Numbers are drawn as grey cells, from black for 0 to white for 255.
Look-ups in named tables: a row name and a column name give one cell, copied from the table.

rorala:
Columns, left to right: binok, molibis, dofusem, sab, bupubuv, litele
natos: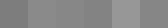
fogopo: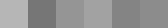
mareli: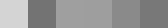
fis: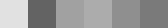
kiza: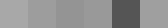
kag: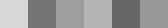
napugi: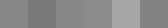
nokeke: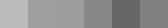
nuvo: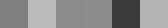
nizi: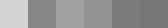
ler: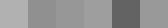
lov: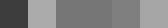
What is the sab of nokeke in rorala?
136
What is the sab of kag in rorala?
181
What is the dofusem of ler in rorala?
150
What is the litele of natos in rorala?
134
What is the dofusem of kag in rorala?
158
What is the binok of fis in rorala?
225
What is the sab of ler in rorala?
158

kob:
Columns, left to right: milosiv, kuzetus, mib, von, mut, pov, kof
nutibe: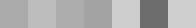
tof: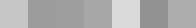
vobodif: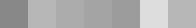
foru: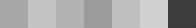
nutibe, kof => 207
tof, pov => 146
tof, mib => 158
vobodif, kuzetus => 183
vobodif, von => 164
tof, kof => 173
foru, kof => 61
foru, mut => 192

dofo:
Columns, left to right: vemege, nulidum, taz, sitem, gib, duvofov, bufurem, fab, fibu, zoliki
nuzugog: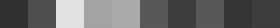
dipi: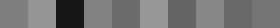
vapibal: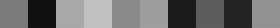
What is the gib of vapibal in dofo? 138
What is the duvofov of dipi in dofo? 151
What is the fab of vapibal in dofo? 93
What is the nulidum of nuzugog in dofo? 78
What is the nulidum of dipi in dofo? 149
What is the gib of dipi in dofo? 107
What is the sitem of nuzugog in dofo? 163
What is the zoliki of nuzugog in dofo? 61
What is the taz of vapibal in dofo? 168
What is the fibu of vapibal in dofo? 35
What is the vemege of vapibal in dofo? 123
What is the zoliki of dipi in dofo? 116
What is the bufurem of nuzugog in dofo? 62
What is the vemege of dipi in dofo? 126
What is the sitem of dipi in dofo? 129
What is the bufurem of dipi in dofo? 101
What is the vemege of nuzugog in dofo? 49
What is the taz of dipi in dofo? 22
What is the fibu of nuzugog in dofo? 53

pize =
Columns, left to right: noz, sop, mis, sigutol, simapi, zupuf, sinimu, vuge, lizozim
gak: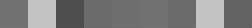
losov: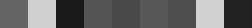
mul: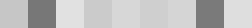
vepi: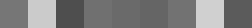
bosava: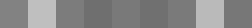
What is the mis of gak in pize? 78
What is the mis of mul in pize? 225
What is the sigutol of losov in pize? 84
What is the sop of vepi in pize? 203
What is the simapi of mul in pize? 215
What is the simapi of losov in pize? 73
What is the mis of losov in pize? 25
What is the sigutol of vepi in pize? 112
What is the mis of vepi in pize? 78
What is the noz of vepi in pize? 118
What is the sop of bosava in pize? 191
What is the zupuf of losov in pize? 88
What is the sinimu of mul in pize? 213
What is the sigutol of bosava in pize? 111
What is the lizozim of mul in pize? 222
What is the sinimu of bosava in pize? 122
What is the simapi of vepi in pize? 106
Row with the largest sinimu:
mul

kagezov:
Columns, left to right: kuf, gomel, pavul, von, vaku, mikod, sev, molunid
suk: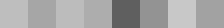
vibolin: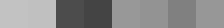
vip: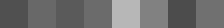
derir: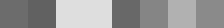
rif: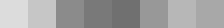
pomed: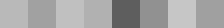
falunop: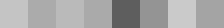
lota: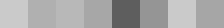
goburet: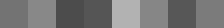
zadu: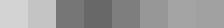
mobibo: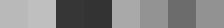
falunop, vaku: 94
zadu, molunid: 161
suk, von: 173
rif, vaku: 112
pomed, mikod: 145
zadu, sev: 164
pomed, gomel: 161
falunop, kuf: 196
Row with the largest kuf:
rif

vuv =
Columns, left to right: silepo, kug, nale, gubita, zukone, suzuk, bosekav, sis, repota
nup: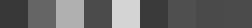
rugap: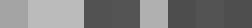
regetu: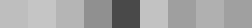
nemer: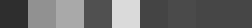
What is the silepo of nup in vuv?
56
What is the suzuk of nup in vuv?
58
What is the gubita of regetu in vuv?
144
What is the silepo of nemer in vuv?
46
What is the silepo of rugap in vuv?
164
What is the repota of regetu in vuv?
160
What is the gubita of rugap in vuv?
82
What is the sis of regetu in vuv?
176
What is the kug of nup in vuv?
101
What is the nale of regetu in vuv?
181
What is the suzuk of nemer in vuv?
68
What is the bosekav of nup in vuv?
79
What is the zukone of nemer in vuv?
218
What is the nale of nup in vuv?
176
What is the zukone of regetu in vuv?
73
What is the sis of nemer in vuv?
70
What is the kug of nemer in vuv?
145
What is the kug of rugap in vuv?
187
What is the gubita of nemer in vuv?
80
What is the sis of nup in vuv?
74

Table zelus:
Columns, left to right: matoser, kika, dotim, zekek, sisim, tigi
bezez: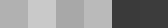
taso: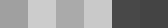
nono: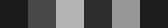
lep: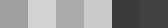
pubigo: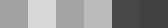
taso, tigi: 68
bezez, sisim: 58
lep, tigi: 65
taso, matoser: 160
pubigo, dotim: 164
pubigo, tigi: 65
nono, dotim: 179
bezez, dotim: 168
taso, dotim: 170
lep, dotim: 171

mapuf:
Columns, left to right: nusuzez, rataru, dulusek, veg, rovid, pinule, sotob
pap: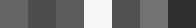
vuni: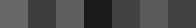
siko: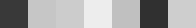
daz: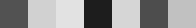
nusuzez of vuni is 103
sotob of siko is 206
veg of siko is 237
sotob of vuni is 65
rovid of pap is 81
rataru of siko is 198
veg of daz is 29
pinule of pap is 114
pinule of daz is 77
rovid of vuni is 66
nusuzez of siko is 57
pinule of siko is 48
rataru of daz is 209
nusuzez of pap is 101
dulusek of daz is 226
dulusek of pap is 91
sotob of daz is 193
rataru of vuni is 61
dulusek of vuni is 95

